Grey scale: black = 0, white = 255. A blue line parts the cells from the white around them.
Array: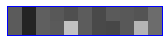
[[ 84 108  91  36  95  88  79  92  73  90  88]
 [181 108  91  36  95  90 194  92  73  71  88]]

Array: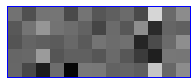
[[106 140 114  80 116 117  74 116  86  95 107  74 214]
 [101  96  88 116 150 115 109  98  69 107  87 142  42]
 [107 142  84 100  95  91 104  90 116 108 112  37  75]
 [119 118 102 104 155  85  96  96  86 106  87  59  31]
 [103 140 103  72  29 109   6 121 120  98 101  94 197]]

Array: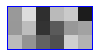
[[202  28 153 221  47 186]
 [152 162 152 189  51  90]
 [207 178 187 147  98  79]]

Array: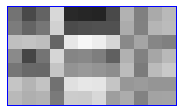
[[170 185 115  73  99 216  41  38  36  73 178 128]
 [181 187 124 100 118 209  75  79  81  81 172 129]
 [134 128 191 195 190 101 231 247 238 214 137 165]
 [166 185 138  69 116 214 133 136 126  96 177 129]
 [187 201 118 105 104 197 147 153 148 141 188 123]
 [149 149 197 180 195 113 224 231 229 197 151 155]
 [163 164 185 175 179 122 204 203 216 158 172 130]]

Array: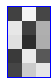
[[244  70  65]
 [ 64 175 231]
 [ 44 173 224]
 [234  88  58]
 [203 230  69]]

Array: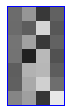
[[ 56  97 108 150]
 [213  87 107  93]
 [ 56  98 116 161]
 [185  81 115  33]
 [183  93  94 178]
 [208 110  96 169]
 [ 54 232 133 159]]

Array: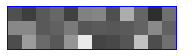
[[ 46 111  80  62  89 103  65 129 133  79 173 101]
 [137  97 136 136  89  97 122  86  90  87  90  99]
 [ 77 112  77 156 106  88 149 234  68  72  85 193]]
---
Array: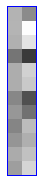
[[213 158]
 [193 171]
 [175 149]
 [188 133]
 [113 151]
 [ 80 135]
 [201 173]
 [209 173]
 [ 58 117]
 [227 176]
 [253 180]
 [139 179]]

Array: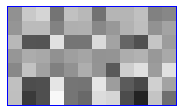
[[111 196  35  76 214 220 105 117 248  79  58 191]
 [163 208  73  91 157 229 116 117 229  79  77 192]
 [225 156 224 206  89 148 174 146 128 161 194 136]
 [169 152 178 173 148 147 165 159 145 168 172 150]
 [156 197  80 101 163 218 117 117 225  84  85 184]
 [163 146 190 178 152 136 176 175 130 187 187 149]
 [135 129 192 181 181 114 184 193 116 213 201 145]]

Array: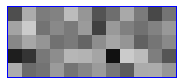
[[150 172 171  92 119 155 134 116 155 115 107 173]
 [ 85 126 188 203  17 165 179 182 141 120  52  30]
 [137 117  97 149 165 142 101 122 113 149 167 135]
 [152 130 113 128 153  64 155 122 137 115 203 163]
 [116  72 123 169 110  83 150 188 130 124 172  78]]

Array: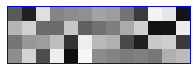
[[187 175 119 128 123 132 140 247  16 239  77 212 141]
 [ 58 207 201  32  73 176 185 238  51 190 157 152 118]
 [237  19  18 207 170 126 113  96 198 107 106 208 182]
 [ 20 230 243  59 115 157 163 144 141 133 223  32  90]]

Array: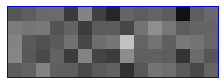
[[101  72  90 110 116  87  49  96  89  72  93  95 130  98  92]
 [ 85 107  51  93  97  96 140  60  68 132  60  98  73  88 134]
 [102 115 120  95 115 100 194 117 109  71 113  90  81  90 131]
 [101 101  93 119 143 115  71  91  91  61  99  84 120 118 123]
 [105  93  18  91 100  93 101  38  64 131  58 106 105  93  86]]

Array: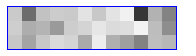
[[183 190 130 159 175 237 170 212 218 199 164 199]
 [142 189 243 221 219 230 212 205 154 180 173 206]
 [131 178  55 241 227 200 227 202 204 194 109 202]]
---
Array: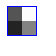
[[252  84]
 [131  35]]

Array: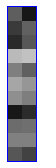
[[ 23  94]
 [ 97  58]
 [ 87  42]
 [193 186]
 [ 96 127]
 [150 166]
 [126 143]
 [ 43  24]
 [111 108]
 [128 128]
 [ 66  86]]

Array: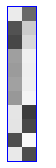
[[105 235]
 [203  82]
 [216  71]
 [240 159]
 [238 155]
 [239 161]
 [245 152]
 [ 60 229]
 [ 71 228]
 [248  78]
 [ 77 233]]

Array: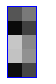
[[121  85]
 [ 64  10]
 [137 198]
 [145 194]
 [ 70  13]]

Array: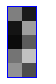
[[ 27 127]
 [158  20]
 [ 91  11]
 [194 116]
 [ 76 146]]

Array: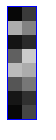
[[ 58   7]
 [130 173]
 [ 42  20]
 [203  96]
 [172 187]
 [119  85]
 [ 48  22]
 [ 69   8]]
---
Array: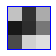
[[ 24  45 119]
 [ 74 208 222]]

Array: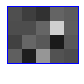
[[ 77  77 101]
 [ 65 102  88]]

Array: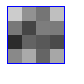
[[120  69 125]
 [ 44  99  88]]

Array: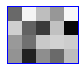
[[207  98  58]
 [153 112 201]]

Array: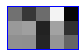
[[153 159  34]
 [144 143  37]]

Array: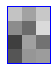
[[140 107 218]
 [ 63 160 114]]

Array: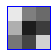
[[175  29  60]
 [118  69 209]]

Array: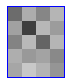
[[161  62 183]
 [131 185 100]]

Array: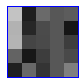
[[178  39  75]
 [180  69  74]]
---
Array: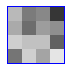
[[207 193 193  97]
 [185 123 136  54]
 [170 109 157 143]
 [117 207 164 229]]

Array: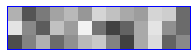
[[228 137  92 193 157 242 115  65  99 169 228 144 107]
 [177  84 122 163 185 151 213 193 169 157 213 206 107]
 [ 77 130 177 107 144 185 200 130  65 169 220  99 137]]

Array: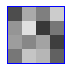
[[157 135 163  62]
 [149 224  56 119]
 [119 197 182  97]
 [ 77 170 127 204]]

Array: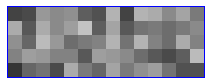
[[171  88 171 138 158 195  94 164  88 115 122 109 122 138]
 [144 102 187 152 109 122 130 179 115 179 130 109 171 130]
 [130 158 152 130 130  88 158 152 138 109  88  74  94 187]
 [ 67  74 152 138 144  94  81 179  67 179 171 138 164 122]
 [ 53 102 115  74 171 122 102 164 122 144 158 115  81  81]]

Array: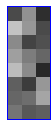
[[195 151  74]
 [188 138  40]
 [159 125 102]
 [138  67  80]
 [117  88  95]
 [102 110 165]
 [ 95  60 151]
 [ 74 145  46]]

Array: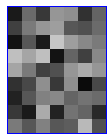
[[191 165 191  19 100  64 136]
 [165 122  64  80 150 171 150]
 [122  87 129  87  93 185  80]
 [ 64 122 150 158  87  80 107]
 [ 56  26 171  34 115 100  41]
 [ 49  72 143  56 143  11  72]
 [ 34  87 129 136 100 115 107]
 [ 26 107  56 150 143  49 100]
 [ 19  87  26 198 158 136 122]]

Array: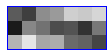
[[180 229 166 172 106  98  69]
 [ 91  63 141 154 207 201 214]
 [ 26 135 114  76  83  50 120]]

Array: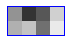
[[176 195 112 234]
 [147  51  87 208]]
